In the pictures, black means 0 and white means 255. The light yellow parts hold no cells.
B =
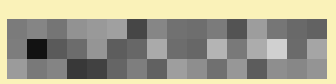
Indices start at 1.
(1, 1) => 123
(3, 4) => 56
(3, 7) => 126
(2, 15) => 107
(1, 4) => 146
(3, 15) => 135
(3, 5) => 65
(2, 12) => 121
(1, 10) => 110
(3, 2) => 121
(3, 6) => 101
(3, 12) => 151
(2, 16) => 165
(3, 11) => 112
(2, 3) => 90
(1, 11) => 123

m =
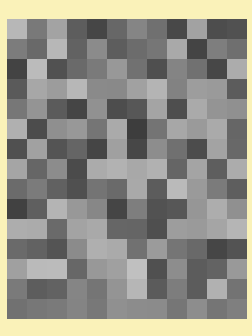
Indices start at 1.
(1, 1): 183
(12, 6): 170
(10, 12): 144
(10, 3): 180
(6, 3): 143
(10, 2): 95
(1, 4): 93
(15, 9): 118
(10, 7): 126
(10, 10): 150
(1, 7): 133
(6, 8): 116
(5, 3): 91
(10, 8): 82
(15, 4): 132
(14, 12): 115
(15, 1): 113
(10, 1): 65
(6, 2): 76
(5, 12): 144
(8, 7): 168
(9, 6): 106
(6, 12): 102
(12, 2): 98
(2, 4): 98
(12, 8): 155
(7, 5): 69
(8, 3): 140
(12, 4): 139
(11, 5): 169
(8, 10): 164
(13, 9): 141
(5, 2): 148
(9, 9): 186

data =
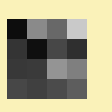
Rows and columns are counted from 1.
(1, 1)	13
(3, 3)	148
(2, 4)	47
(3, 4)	127
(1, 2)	138

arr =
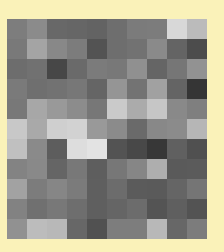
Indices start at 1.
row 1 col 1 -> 125
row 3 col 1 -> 109
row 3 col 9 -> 118
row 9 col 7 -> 91
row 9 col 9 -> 101
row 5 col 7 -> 171
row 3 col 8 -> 101
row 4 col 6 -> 149
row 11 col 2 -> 188
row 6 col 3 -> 207
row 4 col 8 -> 161
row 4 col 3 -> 114
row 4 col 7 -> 115
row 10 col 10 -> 83
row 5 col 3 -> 153
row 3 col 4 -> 106
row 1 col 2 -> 139
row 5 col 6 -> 202
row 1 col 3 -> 104
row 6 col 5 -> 153
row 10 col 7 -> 108
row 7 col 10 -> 80
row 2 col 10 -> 76
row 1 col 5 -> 99
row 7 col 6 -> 83
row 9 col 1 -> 162
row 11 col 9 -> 103
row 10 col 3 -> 120
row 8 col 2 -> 137
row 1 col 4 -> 102

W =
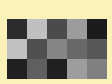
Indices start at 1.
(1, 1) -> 44
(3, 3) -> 32
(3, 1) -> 32
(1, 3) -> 75

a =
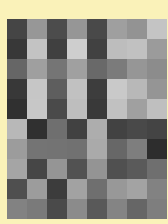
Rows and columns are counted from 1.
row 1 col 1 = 69
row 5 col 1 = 48
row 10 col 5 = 89
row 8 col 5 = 148
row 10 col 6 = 132
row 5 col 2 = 199
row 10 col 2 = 122
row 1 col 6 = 159
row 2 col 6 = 189
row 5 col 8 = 191
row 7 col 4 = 113
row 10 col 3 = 74
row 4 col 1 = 56
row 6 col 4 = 65
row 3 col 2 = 159
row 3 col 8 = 140
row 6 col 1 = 184
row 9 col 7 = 163
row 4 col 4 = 193
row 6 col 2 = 48
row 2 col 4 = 206
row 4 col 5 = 61

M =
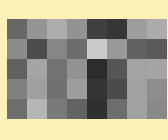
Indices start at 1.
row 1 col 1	103
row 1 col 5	64
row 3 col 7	163
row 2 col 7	97
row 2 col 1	139
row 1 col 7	157
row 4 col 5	52
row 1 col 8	171
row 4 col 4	158
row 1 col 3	172

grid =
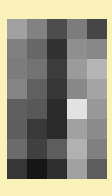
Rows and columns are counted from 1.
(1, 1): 161
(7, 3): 93
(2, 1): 128
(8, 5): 93
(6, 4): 161
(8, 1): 54
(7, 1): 107
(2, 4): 143
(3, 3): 60
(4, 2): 96
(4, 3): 54
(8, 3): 47

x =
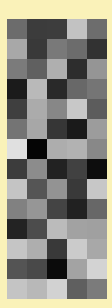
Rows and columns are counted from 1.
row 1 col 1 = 108
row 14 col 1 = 196
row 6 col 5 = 156
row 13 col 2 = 73
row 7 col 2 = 5
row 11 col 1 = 35
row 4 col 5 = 117
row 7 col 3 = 173
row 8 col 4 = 65
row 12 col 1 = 197
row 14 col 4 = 95
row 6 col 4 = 26
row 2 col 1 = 168
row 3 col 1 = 123
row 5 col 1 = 63
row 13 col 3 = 11
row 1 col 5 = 109
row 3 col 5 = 149
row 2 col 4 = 108
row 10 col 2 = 150

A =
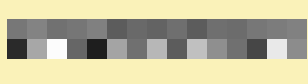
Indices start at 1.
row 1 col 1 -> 119
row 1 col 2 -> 131
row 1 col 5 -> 128
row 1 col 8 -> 99
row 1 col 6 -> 92
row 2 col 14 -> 233
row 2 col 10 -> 192
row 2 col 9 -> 92
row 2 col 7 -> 112
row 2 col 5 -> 30
